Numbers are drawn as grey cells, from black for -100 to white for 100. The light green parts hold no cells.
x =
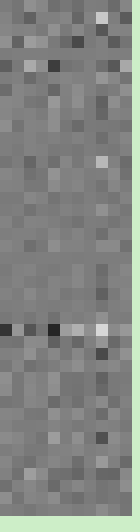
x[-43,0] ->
-3
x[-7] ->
[9, 5, -2, -8, 23, -2, 12, -6, -37, 10, 1]
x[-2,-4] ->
-4
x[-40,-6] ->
-18
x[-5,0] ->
5
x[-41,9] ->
3
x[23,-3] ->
-11
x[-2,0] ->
11
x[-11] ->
[9, -6, 7, 1, 11, -8, -10, -5, -18, -5, -3]
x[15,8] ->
-9
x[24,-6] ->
-6
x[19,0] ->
-1
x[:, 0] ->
[-3, 3, 5, 14, -3, -26, -2, -15, 6, 5, 11, -1, -1, -8, 5, 2, -4, -3, 3, -1, 4, -1, -4, -2, 2, -2, -6, -59, -8, 0, -6, 12, 9, -8, 4, 2, 9, -2, 5, 1, -12, 11, -1]
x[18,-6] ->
-5
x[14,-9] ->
-11
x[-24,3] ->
-3
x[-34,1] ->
0
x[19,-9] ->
0
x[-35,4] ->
19
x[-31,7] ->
-2
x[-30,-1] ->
-15
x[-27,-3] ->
-4
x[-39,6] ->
-1
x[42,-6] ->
0
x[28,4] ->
-25
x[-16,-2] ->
8
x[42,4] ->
0
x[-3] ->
[-12, 1, 6, -1, -17, -2, 5, -1, -9, -6, 11]
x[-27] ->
[-4, -4, 6, 2, -9, -3, -6, -1, -4, -8, 2]
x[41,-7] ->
10
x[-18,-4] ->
-2
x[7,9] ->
-3
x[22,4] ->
-4
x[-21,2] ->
3
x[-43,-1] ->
4
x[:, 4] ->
[-13, 0, 14, -4, -2, -52, 1, -19, 19, 11, 11, 0, -5, -13, 15, 9, -9, -4, -1, 4, 11, -1, -4, 3, 3, -3, -11, -71, -25, 6, -2, 14, 11, -16, 13, 3, 23, 1, 5, -11, -17, 10, 0]

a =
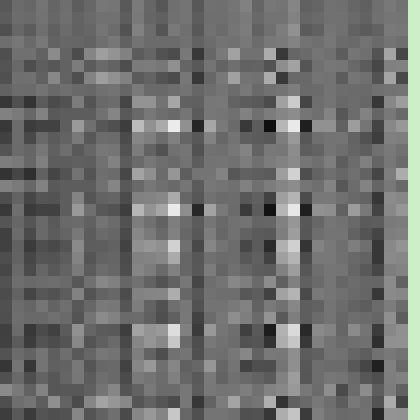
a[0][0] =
-31
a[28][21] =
-33
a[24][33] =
6
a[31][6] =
-7
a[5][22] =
-35
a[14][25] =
-39
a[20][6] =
8
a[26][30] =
-17
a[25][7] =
-19
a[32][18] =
-9
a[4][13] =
-36
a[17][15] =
11
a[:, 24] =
[4, 2, 14, 3, -20, 27, -18, -2, 60, 10, 83, 20, 10, 8, 64, 10, 41, 81, 18, 23, 63, 41, 23, 0, 41, 6, -1, 71, 55, 11, 12, 23, 20, -25, 54]
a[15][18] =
-9
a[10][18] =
-5
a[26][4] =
-12
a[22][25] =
-32
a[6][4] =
7
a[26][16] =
-48
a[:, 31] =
[-13, -12, -23, -17, -35, -44, -35, -12, -57, -21, -47, -51, -12, -21, -46, -21, -57, -47, -27, -46, -57, -57, -44, -21, -56, -16, -20, -53, -63, -11, -75, -38, -26, -35, -69]
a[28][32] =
13
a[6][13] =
-35
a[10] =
[-56, -15, -53, -48, -48, -26, 21, -13, -32, -37, -52, 47, 14, 33, 84, 13, -70, 30, -5, -17, -55, -28, -89, 43, 83, -76, 14, 14, -24, 23, -8, -47, 7, 19]
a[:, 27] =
[-11, -11, -9, -7, -12, -7, -10, -10, -9, 3, 14, -10, -9, -1, -13, 3, -6, 11, -8, -9, -6, -6, -8, -8, -8, -9, -9, 3, -10, -10, -16, -7, 11, -14, -11]
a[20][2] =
-54
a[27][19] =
-14
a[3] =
[-14, -7, -17, -6, -22, -19, -20, -22, -13, -7, -24, -10, -16, -16, -16, -11, -23, -15, -10, -11, -6, -15, -6, -4, 3, -10, -13, -7, -16, -17, -10, -17, -10, -13]
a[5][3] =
-26
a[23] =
[-36, -14, -18, -15, -14, -17, -32, -12, 6, 0, -20, -11, -23, -35, -23, -7, -45, -14, -9, 6, -1, -17, 10, -25, 0, -25, -17, -8, -20, -15, -20, -21, 9, -23]
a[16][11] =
1
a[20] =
[-49, -24, -54, -38, -43, -34, 8, -27, -26, -23, -48, 13, 18, 12, 64, -13, -43, 5, -10, -15, -44, -29, -66, 38, 63, -59, 2, -6, -13, -1, -13, -57, 7, 15]
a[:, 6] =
[-27, -22, -23, -20, -40, -3, -38, -18, -3, -27, 21, -5, -30, -25, -10, -27, 3, 20, -16, -6, 8, 3, -4, -32, 2, -31, -34, 14, 7, -30, -6, -7, -31, -41, 5]
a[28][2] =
-53
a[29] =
[-35, -16, -22, -9, -26, -14, -30, -20, -7, -10, -35, -1, -22, -39, -11, -9, -37, -12, -14, -7, 6, -23, -5, -6, 11, -28, -25, -10, -11, -21, -26, -11, -6, -10]
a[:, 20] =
[1, -4, -3, -6, -11, -23, -10, -6, -28, 1, -55, -26, 3, -2, -24, 1, -31, -54, -10, -23, -44, -31, -20, -1, -32, 2, -1, -50, -36, 6, -48, -18, -1, -12, -37]
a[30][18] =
-19
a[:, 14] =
[-13, -12, -5, -16, -40, 13, -40, -14, 30, -18, 84, 0, -11, -17, 18, -18, 33, 83, -1, 1, 64, 33, 1, -23, 36, -13, -25, 73, 56, -11, 5, 0, -16, -41, 56]
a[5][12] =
-3

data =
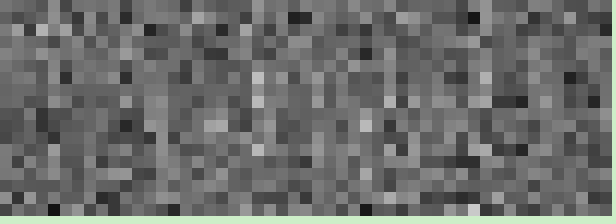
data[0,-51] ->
-9
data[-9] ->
[-34, -37, -6, -59, -37, -39, -18, -21, -10, -25, -38, -41, 0, 2, -20, -34, -12, -6, 7, -22, -43, -15, 2, -31, -21, -25, -21, -18, -14, -8, 17, -10, -23, -11, -30, -8, -18, -8, -7, -24, -38, -17, -17, -2, -12, -5, -12, -23, -17, -12, 12]
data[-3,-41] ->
-48
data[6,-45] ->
-5
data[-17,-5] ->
-20
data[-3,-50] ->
-27
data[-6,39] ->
23
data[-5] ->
[-5, -48, 2, -23, 3, -35, -34, 4, -51, -25, -34, -23, -20, 6, -3, -20, 5, -17, -33, -4, -16, -16, -33, -23, -39, -55, 4, -18, -3, -32, -6, -17, 0, 2, 12, -36, -35, -50, -63, -63, 1, 7, -23, -9, -13, -27, -24, -19, -8, -47, -45]
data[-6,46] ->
-18
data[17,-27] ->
2
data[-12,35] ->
-21
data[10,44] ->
-45
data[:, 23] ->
[-8, 2, -5, -31, -9, -16, 15, -8, -4, -31, -34, -43, -6, -23, -11, -21, -45, -35]
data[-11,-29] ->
-15
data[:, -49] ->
[-22, -30, -54, -17, -12, -27, -4, -18, -37, -6, -22, -22, -37, 2, -32, -31, 17, -28]
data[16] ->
[11, -59, 17, -30, -4, -28, -27, 1, -66, -56, -10, -24, -8, 13, 7, -13, -10, -25, -41, -7, -1, -40, -44, -45, -12, -55, -8, -21, 1, -30, -7, 4, 33, 6, 13, -51, -42, -50, -65, -55, -17, 25, -28, -26, 4, -21, -26, -20, 11, -55, -47]
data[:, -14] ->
[-19, -34, -10, -5, -38, -10, -48, -17, 8, -8, 2, 11, -6, -50, -19, -2, -50, 17]
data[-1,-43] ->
-11
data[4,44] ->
9
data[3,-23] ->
-19
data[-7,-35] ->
-12
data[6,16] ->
-4
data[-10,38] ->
-36
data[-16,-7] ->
-40
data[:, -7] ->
[0, -60, -40, -2, 9, -6, 11, -9, -9, -12, -45, -35, 1, -13, 4, -47, 4, -51]
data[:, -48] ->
[-33, -20, 40, -19, 13, -33, -31, -27, -34, -59, -60, -38, -30, -23, -10, -32, -30, -19]
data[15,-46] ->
-20
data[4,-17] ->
-22
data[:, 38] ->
[-43, -51, -42, 3, -36, -36, -57, -29, -36, -7, 7, -41, -45, -63, 9, -22, -65, -8]
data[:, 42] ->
[-27, -15, -18, -19, -20, -21, -41, -37, -55, -17, -20, -2, -45, -23, -36, -11, -28, 6]
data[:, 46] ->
[-21, -20, -45, -16, -31, -22, -17, -14, -11, -12, -3, -14, -18, -24, -32, -15, -26, 1]
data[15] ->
[-35, -27, -31, -32, -32, -20, -33, -10, -24, -25, -48, -31, -19, -3, -28, -16, -4, 5, -3, -23, -26, -6, -2, -21, -41, -32, -4, -14, -33, -9, 2, -22, -45, -9, -3, -10, -23, -2, -22, -26, -23, -21, -11, -18, -47, -16, -15, -11, -28, -33, -26]
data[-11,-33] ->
-19

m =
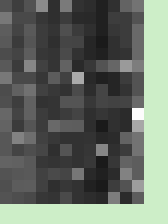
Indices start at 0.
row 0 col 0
-35
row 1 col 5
-53
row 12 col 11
-10
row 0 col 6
-61
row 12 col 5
-34
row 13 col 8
-80
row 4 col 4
-59
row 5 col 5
-23
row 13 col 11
-27
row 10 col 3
-53
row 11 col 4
-56
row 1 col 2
-43
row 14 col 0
-35
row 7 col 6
-41
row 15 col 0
-38
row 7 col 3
-49
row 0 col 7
-65
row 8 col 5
-34
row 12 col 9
-62
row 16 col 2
-43
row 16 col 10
-66
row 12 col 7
-58
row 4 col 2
-27
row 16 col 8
-69
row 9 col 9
-62
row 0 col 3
9
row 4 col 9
-62
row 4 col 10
-60
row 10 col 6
-27
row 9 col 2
-24
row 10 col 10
-66
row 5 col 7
-56
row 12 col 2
-39
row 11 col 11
-10
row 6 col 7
-68
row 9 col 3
-53
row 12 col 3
-45
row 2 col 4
-59
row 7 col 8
-46
